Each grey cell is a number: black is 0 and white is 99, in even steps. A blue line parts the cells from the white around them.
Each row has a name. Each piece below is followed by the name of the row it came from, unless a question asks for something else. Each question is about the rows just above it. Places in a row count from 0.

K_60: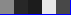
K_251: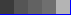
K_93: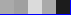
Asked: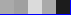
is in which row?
K_93
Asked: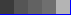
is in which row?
K_251
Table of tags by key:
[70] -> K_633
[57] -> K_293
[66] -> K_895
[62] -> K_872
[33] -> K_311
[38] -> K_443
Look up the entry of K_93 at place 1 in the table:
K_872
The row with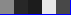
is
K_60

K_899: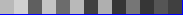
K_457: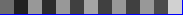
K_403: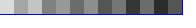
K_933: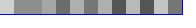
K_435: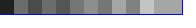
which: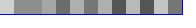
K_933
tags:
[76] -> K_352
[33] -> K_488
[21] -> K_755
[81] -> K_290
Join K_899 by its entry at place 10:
K_755
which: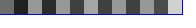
K_457
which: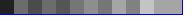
K_435
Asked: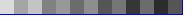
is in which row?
K_403
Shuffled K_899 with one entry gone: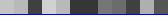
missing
[37]

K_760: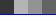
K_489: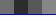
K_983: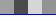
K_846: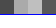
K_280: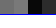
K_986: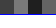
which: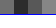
K_489
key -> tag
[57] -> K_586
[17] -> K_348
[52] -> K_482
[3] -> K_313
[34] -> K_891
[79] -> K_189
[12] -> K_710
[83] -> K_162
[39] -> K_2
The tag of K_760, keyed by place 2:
K_586
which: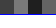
K_986
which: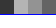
K_760
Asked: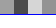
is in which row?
K_983
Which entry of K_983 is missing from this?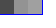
[83]

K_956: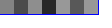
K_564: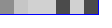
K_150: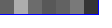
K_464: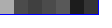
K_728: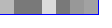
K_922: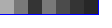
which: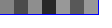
K_956
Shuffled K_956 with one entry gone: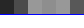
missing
[51]
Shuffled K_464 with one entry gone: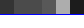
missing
[25]
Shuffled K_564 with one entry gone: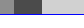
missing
[77]
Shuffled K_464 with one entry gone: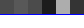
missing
[25]

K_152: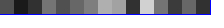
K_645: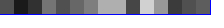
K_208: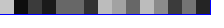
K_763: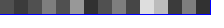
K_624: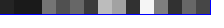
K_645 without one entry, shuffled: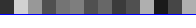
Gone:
[36]
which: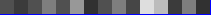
K_763
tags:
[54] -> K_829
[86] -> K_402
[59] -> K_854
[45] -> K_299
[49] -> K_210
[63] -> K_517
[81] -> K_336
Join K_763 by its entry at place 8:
K_210
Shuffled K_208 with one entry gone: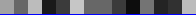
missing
[54]

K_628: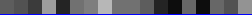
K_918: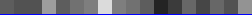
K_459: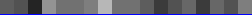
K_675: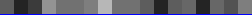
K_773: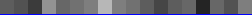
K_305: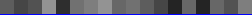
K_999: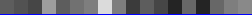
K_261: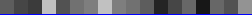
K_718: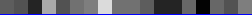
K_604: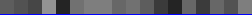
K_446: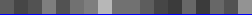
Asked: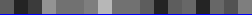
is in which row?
K_675
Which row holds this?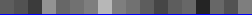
K_773
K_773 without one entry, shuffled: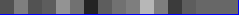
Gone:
[27]
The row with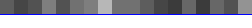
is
K_446
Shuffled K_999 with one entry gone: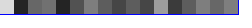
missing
[53]
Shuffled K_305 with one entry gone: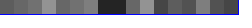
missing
[18]
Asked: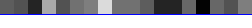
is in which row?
K_718

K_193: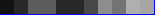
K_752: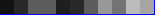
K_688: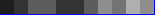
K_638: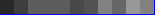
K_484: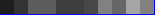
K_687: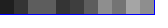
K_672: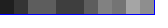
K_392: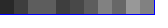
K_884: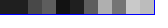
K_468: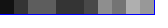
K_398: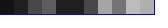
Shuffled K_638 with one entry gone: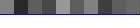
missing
[32]
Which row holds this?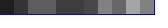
K_484
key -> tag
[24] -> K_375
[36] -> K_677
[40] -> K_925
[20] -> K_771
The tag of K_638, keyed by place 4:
K_677

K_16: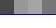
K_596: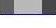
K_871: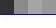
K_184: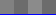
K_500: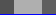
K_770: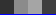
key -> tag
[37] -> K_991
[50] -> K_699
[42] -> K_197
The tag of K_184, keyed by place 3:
K_197
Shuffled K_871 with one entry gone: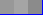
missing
[19]
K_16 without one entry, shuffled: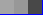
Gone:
[46]
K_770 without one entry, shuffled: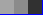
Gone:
[24]
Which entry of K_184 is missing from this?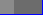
[50]
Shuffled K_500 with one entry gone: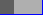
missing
[32]
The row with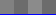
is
K_184

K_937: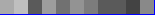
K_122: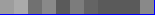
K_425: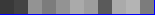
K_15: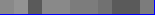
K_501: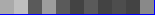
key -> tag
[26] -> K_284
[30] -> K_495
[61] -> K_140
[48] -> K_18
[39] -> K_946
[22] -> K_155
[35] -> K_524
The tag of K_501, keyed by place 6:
K_524
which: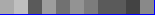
K_937
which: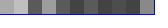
K_501
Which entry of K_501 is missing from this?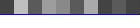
[30]
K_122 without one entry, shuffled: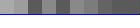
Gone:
[44]
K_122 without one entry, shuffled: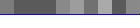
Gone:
[39]

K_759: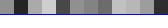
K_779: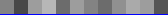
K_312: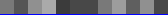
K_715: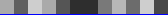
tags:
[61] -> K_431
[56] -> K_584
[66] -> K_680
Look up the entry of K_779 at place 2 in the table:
K_431
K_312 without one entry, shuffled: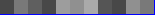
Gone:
[23]
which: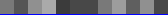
K_312

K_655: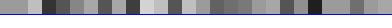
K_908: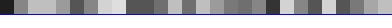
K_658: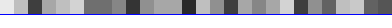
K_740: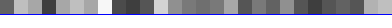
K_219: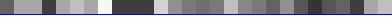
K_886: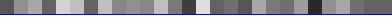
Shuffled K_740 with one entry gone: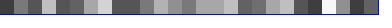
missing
[29]
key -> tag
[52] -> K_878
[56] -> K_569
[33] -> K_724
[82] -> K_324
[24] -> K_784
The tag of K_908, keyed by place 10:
K_724
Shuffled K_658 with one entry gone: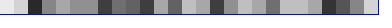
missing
[78]
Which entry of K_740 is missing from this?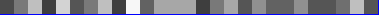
[69]
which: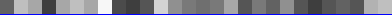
K_740
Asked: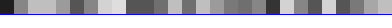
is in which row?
K_908

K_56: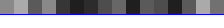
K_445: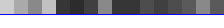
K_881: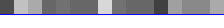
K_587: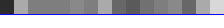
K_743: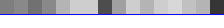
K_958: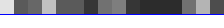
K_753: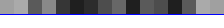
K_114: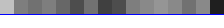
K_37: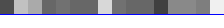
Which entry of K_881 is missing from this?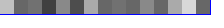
[62]
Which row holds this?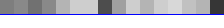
K_743
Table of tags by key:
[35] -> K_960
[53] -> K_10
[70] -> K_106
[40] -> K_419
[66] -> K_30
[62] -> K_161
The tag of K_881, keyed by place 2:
K_30
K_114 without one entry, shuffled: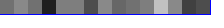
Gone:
[58]

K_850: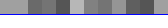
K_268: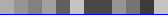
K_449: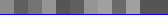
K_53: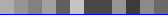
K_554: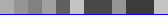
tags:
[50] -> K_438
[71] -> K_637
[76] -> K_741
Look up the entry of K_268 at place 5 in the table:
K_741
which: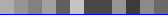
K_53
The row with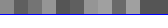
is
K_449
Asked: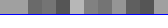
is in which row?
K_850

